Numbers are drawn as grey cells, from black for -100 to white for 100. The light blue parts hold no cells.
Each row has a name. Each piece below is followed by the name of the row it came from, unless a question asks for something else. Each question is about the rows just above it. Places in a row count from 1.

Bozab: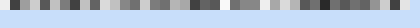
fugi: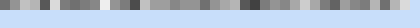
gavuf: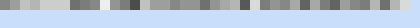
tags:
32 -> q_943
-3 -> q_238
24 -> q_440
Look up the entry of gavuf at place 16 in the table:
q_440
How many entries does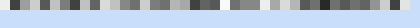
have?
41
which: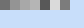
gavuf
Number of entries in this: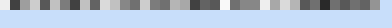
38
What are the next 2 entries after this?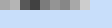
32	-3
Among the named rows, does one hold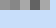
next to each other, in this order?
yes

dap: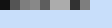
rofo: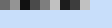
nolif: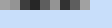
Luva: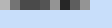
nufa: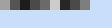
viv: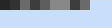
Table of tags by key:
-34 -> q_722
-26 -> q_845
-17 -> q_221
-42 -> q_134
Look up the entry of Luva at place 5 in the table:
q_722
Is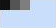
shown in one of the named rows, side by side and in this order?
yes
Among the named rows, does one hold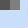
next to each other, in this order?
yes

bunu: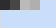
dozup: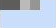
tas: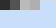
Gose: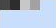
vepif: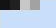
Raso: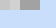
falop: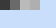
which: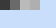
falop
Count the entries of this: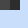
2
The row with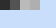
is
tas

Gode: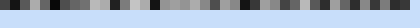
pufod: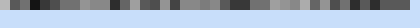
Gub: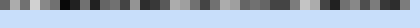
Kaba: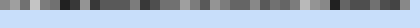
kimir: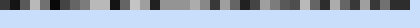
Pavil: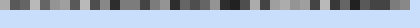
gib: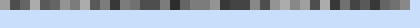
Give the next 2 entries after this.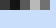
-94	-47
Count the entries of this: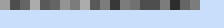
20

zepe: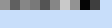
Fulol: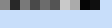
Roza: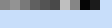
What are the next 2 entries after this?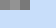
-25	-34
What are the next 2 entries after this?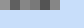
58	15
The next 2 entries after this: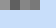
-34	5
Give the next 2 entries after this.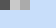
-96	-88
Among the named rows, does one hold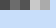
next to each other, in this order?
yes
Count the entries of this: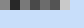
7
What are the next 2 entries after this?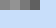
-34	-43

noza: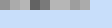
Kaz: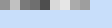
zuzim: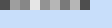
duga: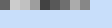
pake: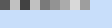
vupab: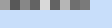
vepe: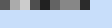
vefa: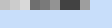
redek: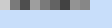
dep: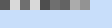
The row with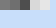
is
Kaz
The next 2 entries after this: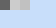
24	-48
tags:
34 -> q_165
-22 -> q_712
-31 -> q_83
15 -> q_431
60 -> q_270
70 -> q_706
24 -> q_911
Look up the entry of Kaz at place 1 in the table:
q_431

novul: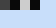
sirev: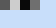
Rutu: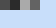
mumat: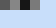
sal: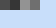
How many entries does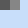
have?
2
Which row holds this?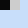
novul
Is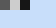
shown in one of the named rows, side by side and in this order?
no
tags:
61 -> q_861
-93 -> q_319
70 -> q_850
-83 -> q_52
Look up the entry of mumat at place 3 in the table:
q_52
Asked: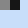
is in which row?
mumat
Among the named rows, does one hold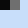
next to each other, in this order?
yes
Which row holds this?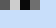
sirev

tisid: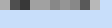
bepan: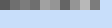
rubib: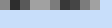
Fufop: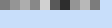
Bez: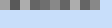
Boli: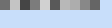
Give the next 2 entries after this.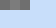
26	17
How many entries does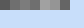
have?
7
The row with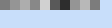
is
Fufop
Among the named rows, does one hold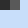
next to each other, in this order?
yes
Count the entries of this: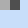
2
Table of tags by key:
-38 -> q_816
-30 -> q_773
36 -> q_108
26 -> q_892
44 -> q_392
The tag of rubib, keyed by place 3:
q_773

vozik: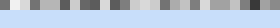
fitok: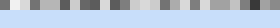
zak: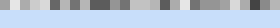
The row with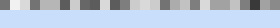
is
vozik
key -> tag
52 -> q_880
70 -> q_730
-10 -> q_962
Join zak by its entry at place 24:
q_730

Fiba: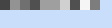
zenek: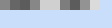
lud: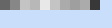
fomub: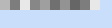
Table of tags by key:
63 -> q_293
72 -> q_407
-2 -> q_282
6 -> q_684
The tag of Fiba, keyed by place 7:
q_293
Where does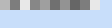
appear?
fomub
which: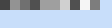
Fiba
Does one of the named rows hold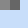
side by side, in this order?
yes
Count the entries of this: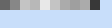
10
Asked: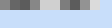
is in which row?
zenek

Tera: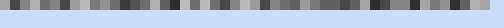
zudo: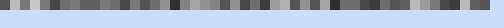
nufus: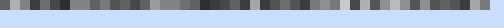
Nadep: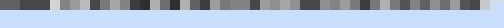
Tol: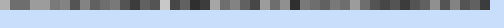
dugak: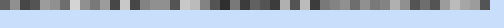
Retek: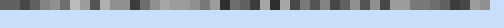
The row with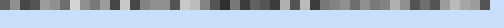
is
dugak
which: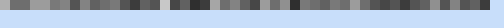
Tol
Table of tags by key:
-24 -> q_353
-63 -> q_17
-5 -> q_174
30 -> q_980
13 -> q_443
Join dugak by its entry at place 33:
q_174
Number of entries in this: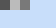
3

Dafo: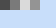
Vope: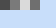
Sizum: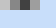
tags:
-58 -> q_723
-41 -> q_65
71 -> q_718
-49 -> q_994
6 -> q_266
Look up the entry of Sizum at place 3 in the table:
q_994
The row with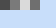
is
Vope
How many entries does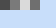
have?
4
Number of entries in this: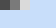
3

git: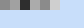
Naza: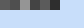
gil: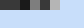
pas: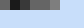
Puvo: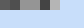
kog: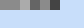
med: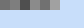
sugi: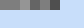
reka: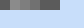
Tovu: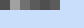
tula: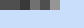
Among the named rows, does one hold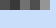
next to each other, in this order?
yes
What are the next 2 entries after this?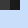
-1	-55
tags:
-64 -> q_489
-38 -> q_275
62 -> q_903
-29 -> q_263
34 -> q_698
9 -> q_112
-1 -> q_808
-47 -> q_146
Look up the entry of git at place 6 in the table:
q_903

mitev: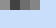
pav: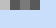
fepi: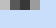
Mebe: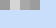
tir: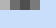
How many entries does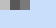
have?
3
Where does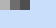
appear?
tir
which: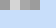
Mebe
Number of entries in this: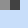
2
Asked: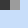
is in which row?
fepi

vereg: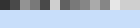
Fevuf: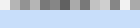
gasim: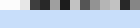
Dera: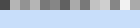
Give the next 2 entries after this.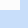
81	-51
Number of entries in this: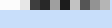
11
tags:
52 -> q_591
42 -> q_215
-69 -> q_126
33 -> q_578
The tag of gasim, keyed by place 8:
q_591
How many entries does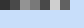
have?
7

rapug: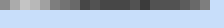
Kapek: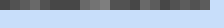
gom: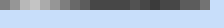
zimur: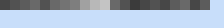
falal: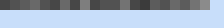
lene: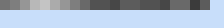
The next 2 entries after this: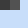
-36	-36
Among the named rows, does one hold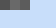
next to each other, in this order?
yes
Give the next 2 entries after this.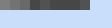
-54	-36
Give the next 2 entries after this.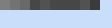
-36	-36
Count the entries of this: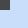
1
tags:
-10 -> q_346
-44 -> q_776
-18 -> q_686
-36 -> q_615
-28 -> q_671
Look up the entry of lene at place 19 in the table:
q_686

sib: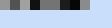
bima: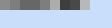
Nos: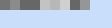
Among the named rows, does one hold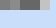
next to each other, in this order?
no
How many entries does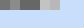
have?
6
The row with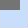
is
sib

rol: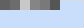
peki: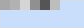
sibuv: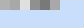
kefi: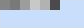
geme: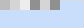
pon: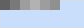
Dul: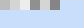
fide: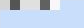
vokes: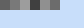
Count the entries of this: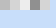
5
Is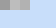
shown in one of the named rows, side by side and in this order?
no
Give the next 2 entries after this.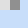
-5	32
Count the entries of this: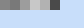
6
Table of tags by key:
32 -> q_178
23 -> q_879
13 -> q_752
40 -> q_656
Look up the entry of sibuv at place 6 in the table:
q_178

